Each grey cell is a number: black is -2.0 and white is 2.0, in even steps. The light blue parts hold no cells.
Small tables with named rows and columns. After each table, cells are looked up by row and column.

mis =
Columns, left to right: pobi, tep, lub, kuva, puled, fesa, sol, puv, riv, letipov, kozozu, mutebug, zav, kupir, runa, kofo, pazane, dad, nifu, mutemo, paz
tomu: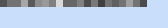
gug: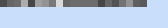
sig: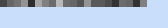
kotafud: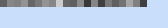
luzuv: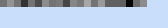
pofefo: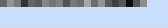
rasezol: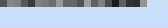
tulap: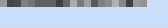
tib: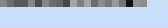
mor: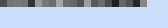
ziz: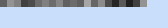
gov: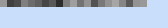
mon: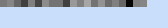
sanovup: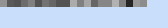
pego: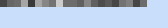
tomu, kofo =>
-0.2
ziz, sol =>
0.0
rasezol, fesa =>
0.0
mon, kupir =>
-0.2
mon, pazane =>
0.0
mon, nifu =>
-1.9
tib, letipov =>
-0.9
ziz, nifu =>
-1.5
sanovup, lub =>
-0.7
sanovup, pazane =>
0.8
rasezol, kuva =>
-0.6
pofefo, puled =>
-0.4
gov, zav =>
0.3
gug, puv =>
-0.1
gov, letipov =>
0.0
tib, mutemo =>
0.3

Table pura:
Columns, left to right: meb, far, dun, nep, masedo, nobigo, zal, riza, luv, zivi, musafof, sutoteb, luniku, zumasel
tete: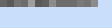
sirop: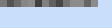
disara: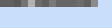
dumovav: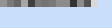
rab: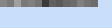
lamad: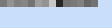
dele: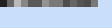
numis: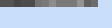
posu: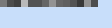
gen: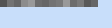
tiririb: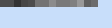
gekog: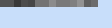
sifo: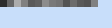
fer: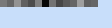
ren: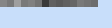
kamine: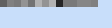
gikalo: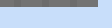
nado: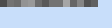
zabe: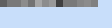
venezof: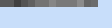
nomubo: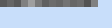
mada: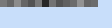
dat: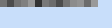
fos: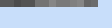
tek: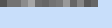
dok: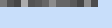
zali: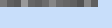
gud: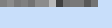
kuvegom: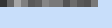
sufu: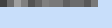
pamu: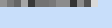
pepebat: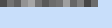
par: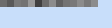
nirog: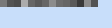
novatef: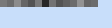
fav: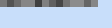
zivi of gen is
0.4
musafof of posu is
-0.7
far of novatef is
-0.3
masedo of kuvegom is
-0.6
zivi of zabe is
-0.1
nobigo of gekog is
-0.2
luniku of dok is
0.2
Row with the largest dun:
dele

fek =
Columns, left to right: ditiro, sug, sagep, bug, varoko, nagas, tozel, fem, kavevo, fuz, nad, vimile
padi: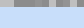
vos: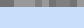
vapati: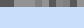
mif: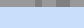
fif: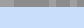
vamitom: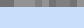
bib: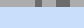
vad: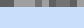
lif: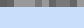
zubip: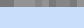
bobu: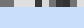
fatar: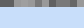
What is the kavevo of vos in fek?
0.0
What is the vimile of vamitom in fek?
0.3
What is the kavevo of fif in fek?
0.2
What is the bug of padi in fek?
0.2
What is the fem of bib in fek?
0.7
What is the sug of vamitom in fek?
-0.2
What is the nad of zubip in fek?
-0.1
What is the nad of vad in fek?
-0.5
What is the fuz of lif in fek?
-0.1
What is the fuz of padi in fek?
0.3
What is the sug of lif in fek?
-0.4
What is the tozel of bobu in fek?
1.4
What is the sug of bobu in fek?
-0.2
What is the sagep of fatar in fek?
0.4
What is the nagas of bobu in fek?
-1.1
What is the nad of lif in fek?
-0.4

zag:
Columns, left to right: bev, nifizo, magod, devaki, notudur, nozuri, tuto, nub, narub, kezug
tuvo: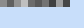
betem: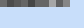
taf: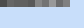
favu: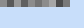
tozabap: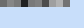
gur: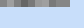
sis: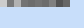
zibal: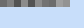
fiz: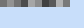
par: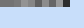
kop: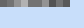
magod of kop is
0.3
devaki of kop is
0.8
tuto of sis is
-0.3
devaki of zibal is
0.2
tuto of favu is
0.2
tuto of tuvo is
-0.2
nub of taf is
0.4
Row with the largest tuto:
gur

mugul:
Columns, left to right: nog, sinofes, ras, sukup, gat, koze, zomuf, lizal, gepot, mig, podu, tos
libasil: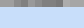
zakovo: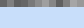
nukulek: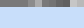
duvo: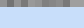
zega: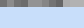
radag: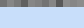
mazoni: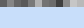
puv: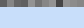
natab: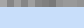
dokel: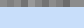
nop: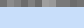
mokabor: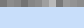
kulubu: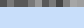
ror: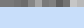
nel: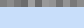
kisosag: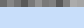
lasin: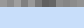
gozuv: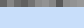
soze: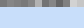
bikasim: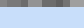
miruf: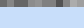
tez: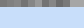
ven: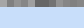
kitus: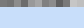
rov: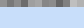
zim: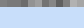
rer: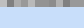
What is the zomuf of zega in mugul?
0.1
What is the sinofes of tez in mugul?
0.0
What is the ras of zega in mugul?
-0.2
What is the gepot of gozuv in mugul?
-0.6
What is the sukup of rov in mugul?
-0.3
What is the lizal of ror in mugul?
0.0
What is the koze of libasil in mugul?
0.2
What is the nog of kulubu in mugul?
-0.7
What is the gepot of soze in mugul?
-0.4
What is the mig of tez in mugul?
-0.1
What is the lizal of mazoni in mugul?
-0.3
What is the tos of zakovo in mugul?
0.4
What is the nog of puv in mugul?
-0.5
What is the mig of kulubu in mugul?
0.0

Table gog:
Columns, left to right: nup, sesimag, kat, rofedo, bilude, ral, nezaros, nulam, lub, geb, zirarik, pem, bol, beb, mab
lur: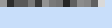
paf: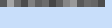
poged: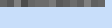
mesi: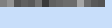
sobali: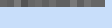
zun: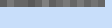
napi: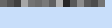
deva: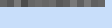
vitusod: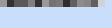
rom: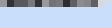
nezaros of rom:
0.4
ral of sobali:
-0.3
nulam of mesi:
-0.5
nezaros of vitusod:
0.4
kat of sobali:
-0.1
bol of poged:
0.0
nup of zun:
-0.5
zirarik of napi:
-0.6
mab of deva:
-0.4
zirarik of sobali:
-0.1
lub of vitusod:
-0.1
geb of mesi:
-0.3
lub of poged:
-0.6
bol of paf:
-0.3
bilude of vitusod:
0.0
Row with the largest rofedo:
napi

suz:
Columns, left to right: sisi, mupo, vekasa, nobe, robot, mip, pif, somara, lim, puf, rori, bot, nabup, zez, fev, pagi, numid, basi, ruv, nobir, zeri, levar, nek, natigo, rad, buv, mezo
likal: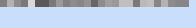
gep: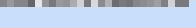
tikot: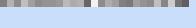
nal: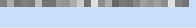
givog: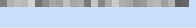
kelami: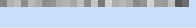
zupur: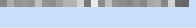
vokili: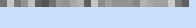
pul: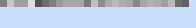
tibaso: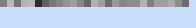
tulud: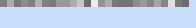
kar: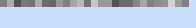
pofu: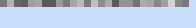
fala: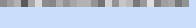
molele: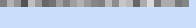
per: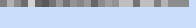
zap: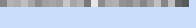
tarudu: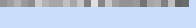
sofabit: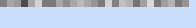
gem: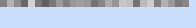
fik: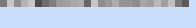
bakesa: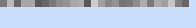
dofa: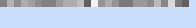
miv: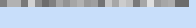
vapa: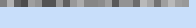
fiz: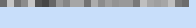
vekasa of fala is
0.8
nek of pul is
0.7
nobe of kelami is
0.2
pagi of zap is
0.7
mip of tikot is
0.2
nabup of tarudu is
0.0
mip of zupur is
1.0
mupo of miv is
0.8
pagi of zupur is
1.0
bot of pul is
0.6
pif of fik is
-0.3
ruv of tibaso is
0.2
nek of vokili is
0.5
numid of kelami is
0.7
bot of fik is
0.7
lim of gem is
0.4
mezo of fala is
0.3
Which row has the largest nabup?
fala

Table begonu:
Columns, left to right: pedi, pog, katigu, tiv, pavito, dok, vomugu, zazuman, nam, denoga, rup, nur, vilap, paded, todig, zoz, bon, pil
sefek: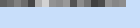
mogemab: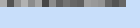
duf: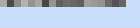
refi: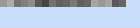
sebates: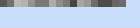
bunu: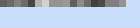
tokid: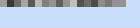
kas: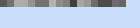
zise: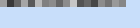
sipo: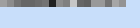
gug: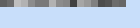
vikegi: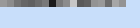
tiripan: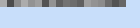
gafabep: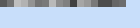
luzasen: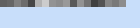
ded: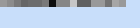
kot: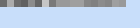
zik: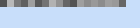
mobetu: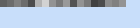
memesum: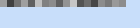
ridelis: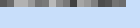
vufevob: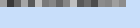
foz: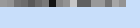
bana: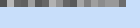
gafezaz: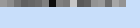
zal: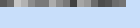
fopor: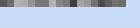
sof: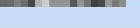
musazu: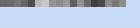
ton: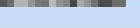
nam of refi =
-0.5
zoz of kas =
-0.8
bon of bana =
0.4
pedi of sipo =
0.5
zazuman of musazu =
0.3
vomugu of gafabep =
-0.1
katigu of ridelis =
0.8
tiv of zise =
0.6

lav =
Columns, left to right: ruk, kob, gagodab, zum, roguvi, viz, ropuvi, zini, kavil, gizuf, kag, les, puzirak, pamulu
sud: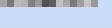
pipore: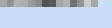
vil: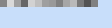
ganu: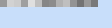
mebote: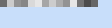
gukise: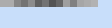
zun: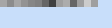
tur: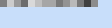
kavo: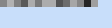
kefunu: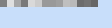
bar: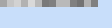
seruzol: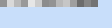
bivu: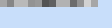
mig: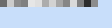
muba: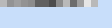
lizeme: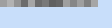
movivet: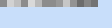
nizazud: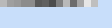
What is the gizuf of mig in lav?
0.1
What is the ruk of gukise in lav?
0.7
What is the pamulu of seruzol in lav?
-0.2
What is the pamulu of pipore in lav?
0.6
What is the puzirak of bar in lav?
0.8
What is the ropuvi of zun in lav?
-0.4

